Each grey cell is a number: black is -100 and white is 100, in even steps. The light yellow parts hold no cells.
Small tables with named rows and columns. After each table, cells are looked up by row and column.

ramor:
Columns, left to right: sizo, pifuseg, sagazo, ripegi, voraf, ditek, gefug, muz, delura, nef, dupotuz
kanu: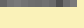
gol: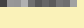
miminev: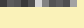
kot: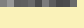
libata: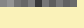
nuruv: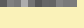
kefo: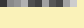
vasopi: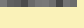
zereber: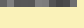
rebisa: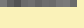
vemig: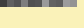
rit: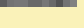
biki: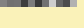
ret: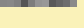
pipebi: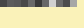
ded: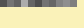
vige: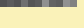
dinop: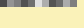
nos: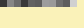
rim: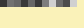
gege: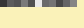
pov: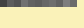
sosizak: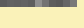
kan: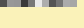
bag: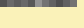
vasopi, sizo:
-5
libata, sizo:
5
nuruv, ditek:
-32
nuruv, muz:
-21
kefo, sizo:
-58
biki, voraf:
-3
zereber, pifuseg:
0
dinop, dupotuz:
-1
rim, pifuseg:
-11
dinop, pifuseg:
16

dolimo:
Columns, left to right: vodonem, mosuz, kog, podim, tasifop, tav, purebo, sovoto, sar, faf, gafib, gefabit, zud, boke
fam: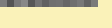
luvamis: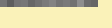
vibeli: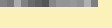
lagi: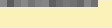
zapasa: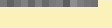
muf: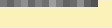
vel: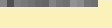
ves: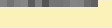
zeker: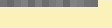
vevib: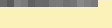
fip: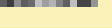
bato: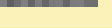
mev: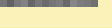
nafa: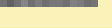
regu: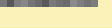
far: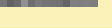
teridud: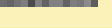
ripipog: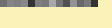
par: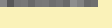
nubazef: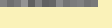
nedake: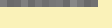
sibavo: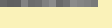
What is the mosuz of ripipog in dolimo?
4
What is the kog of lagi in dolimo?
-3
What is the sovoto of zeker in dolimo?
-5
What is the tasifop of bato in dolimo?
-21
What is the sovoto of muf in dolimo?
23
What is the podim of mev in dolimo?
2
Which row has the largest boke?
fip

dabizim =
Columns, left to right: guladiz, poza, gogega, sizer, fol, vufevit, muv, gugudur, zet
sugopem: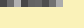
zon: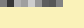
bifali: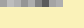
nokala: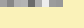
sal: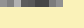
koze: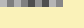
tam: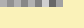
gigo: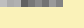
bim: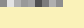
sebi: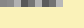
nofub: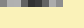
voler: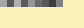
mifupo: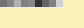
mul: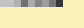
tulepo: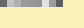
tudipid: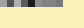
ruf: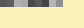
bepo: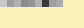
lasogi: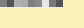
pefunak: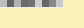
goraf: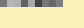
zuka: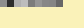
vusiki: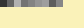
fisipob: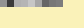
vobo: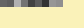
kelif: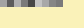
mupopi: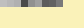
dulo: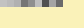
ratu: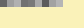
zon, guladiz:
-2
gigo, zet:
3
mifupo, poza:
4
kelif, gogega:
39
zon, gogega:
39
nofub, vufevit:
-54
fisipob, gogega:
39
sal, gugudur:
-3
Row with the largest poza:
bim

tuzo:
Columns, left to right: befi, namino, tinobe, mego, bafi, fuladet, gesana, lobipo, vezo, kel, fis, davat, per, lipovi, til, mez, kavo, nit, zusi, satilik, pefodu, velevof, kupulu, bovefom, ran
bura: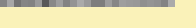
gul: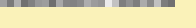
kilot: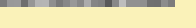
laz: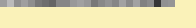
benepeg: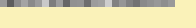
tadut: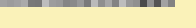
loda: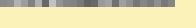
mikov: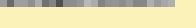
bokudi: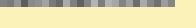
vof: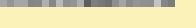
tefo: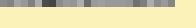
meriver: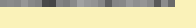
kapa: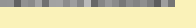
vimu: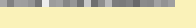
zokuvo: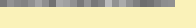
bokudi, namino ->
-4
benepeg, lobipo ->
-2
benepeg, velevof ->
14
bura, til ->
-2
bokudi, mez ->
40
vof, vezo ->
44
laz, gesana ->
-14
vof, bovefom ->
4
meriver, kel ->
-3
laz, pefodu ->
1
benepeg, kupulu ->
19
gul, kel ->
4
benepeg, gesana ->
58
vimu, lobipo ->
22
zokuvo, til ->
3
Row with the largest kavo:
gul

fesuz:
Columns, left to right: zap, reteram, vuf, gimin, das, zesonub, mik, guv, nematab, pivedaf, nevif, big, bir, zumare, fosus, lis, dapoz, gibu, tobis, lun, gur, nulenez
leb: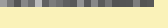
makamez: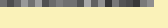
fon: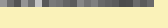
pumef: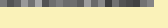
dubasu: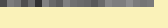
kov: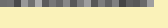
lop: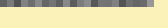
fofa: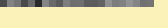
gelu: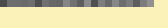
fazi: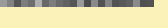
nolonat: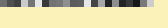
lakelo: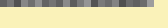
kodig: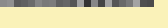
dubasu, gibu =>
-1
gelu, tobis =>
-3
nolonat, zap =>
-14
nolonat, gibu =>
-71
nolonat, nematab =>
-7
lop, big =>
-2
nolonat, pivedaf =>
12
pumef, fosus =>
7
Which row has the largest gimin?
nolonat

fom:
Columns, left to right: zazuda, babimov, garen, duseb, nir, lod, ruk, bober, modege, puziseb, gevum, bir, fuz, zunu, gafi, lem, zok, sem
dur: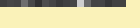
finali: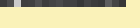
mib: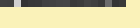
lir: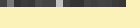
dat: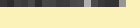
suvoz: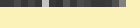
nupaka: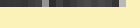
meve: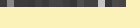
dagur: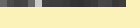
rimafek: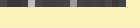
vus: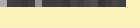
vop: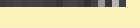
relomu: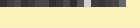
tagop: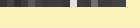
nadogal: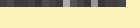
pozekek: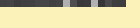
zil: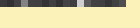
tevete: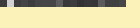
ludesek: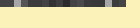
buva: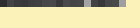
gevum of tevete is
-52
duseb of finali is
-51
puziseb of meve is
-51
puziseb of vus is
-56
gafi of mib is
-55
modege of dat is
-54
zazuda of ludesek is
-47
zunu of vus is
-39
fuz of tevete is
-56

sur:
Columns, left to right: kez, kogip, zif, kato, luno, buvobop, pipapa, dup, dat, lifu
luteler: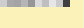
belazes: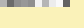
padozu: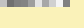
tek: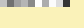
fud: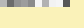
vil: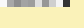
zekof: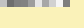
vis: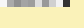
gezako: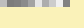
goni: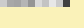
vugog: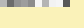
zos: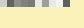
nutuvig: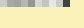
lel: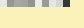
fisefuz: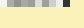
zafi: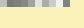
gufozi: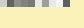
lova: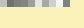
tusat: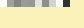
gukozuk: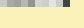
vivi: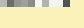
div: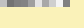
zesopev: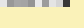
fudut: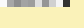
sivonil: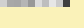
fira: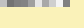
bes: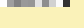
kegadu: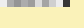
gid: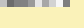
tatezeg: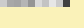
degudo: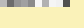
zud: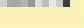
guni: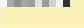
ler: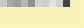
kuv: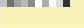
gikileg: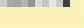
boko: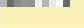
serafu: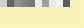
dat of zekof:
92
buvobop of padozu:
79
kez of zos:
62
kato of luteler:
42
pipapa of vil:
18
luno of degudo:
9
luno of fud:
9
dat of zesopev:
67
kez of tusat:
99
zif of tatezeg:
29
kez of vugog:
44
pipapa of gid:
31

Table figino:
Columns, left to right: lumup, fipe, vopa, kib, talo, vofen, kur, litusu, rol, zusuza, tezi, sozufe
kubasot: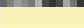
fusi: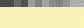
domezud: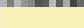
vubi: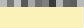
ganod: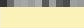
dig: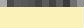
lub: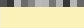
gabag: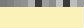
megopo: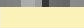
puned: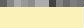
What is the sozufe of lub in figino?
-19
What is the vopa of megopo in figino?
2
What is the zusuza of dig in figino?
-54
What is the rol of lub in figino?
40
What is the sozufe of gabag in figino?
23
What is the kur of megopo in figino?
-58
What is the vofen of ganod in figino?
35

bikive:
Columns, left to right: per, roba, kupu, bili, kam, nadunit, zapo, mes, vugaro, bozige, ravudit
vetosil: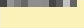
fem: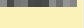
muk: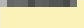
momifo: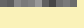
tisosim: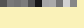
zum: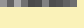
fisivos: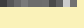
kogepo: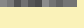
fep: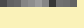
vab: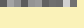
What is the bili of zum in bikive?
-11
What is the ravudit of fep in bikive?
-22
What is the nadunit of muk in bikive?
-24
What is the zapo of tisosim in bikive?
30
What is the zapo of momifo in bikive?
-25
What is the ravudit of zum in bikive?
-13
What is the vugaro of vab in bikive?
-15
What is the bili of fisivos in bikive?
-4
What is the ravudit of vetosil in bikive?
-21
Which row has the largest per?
muk

